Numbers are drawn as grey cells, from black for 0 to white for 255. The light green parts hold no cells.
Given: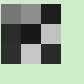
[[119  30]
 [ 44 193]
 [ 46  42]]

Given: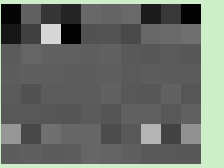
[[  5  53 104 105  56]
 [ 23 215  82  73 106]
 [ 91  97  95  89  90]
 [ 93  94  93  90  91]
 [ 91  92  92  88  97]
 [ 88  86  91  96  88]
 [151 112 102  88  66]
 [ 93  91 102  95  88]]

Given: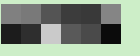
[[128  84  57]
 [ 28 202  74]]

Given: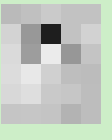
[[186 202 194]
 [211  30 210]
 [218 235 196]
 [220 208 188]
 [216 201 189]
 [197 196 189]]

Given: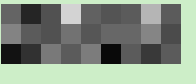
[[100  81  97  91  91]
 [131  81  86 103  75]
 [ 18 121 124  91  91]]

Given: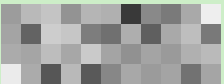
[[156 196 181  57 122 238]
 [164 205 125 174 169 121]
 [171 189 202 145 154 186]
 [235  86  89 168 164 165]]
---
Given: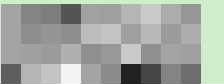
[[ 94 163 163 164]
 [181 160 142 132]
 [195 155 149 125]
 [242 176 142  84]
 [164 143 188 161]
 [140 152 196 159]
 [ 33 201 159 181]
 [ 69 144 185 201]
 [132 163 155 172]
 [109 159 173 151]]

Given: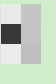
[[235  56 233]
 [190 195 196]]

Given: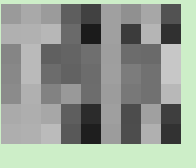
[[174 170 139 136 133 176 154]
 [176 174 176 186 186 177 169]
 [187 167 130 108  96 183 155]
 [ 88  94 153  98 100 106  94]
 [ 30  43 109 108 111  27  65]
 [156 159 156 159 158 160 160]
 [ 77  76 120 124 108  59 144]
 [176 160 113 113 106 181 167]
 [ 50  62 184 199 199  48  82]]

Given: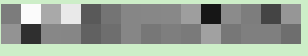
[[147 124]
 [ 47 251]
 [135 169]
 [134 233]
 [ 97  89]
 [110 116]
 [134 134]
 [119 135]
 [126 136]
 [122 158]
 [161  22]
 [119 139]
 [127 125]
 [127  68]
 [110 150]]

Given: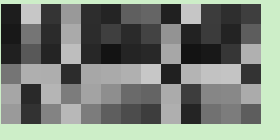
[[154 166 117  32  24  29]
 [ 50  41 175  88 117 199]
 [131 181 174  36  43  52]
 [184 124  44 190 170 153]
 [124 163 167  39  44  45]
 [ 94 142 170  19  63  36]
 [ 76 106 176  36  42  95]
 [ 61 100 199  40  67 101]
 [175 171  32 167 147  32]
 [ 36  61 180  19  34 198]
 [113 134 194  24  59  60]
 [124 136 196  54  35  46]
 [ 93 171  51 176  93  62]]

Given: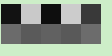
[[107  18]
 [ 90 201]
 [ 97  14]
 [ 89 204]
 [108  57]]

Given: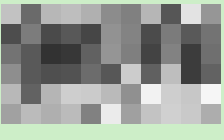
[[161 184 142 115  77 194]
 [187  98  89  89 124 106]
 [175 181  79  50  74 183]
 [187 206  82  55  88 190]
 [129 203 108  97  70 176]
 [235 186  87 149 146 140]
 [160 144 204 127 131 128]
 [195 242  96  67  75 182]
 [208 206 190 130 123  86]
 [201 199  60  60  89 227]
 [173 246  98 111 115 150]]
